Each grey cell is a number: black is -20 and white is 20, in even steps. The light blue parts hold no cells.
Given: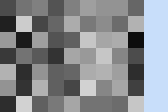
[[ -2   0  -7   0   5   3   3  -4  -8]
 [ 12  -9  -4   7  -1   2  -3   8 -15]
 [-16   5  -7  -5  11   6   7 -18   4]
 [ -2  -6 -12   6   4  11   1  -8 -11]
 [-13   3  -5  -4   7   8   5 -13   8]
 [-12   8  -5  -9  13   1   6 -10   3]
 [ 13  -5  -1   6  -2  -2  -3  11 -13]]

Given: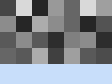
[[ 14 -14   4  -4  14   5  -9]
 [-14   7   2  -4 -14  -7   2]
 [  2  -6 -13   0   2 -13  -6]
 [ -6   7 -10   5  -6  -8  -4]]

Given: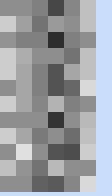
[[  2   0  -9   1  10   2]
 [  5  -2   4   2  10  12]
 [  0   0 -13   0   2   3]
 [  7   2   2  -2  10  12]
 [  6   0  -7   6  10  12]
 [  6   0  -7  -4  14   2]
 [  6   1   8   0   2  12]
 [  2   2 -12   2   9   2]
 [  6  -1   2  -3  10  12]
 [ 15   2  -7  -8  12   2]
 [  3  -2   9   2   2  10]
 [  2  -5  -6   1  14   2]]

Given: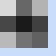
[[ -4   8  14]
 [-16 -10  -9]
 [ -2  -5   9]]

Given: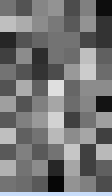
[[ -7   1   3  -8   0 -18  -2]
 [  7   2  -1  -6   3 -12  10]
 [ -7  -4  -2  -2  -9 -12 -14]
 [  2 -13  -2  -3  10  -5 -10]
 [ -7 -12  -8   4  12  -3  -2]
 [  7  -5  15  -4   2   2  -7]
 [ -7   0   6  -3   1 -17   5]
 [  0   4  13 -10  -2   5  -6]
 [ -5  -2   9   2   6 -10  10]
 [  0  -6  -2  11 -10   9  -6]
 [ -2   2 -14   6 -10  -5   8]
 [ -3  -6 -19   3   0  -8  -2]]

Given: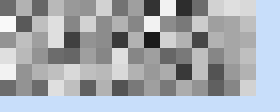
[[  8  -4   9   4   3  13  -2   5 -12  18 -13  -3  13  15  14  -3]
 [ -6  10  15   1  13   2   8   1  18   2  -1  12   5   6  10  19]
 [ 10   5  15 -10   3   2 -11   8 -16  13   8  -9   8   6   7   3]
 [  9   3  -3  -4   5   1  15   1   5  -4  -1  10   1   6  10  15]
 [  3   8  10  14  10   9  14   8   4   7 -11  10  -7   4   8  18]
 [  3  -3  15  10  -5   8  -7  -1   5  -1   7   3  -5   1  13  -3]]

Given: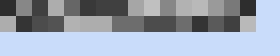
[[  1 -10   7  -4 -11 -10 -10   6  10   1   8   9   4  -1 -13 -13]
 [-12  -8  -7   8   7   7  -3  -3  -8  -8  -3 -12  -6 -10   9   7]]

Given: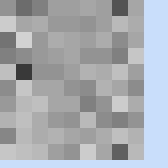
[[ -3   0   5   5   6   5  -7   6   3]
 [  6   7   4   4   3   5   9   7  12]
 [ 13   4   7   6   5   7   2   6  -2]
 [  2   4   5   6   3   3   0  11   0]
 [-11   3   3   5   8   7  10   5  10]
 [ 11   6   6   3   2   8   6   2   2]
 [  9  10   6   6   0   3  12   7   4]
 [ 10   7   4   3   9   2   0   3   8]
 [  9   7   8   6   5   7  10   8   1]
 [ 10   9   5   3  12   6  -5   9  11]]

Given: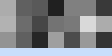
[[ -5  -6 -15   0   0 -11   7]
 [ -3  -9  -2  -1  14   7   8]
 [ -5 -14   5  -8   4 -12   3]]
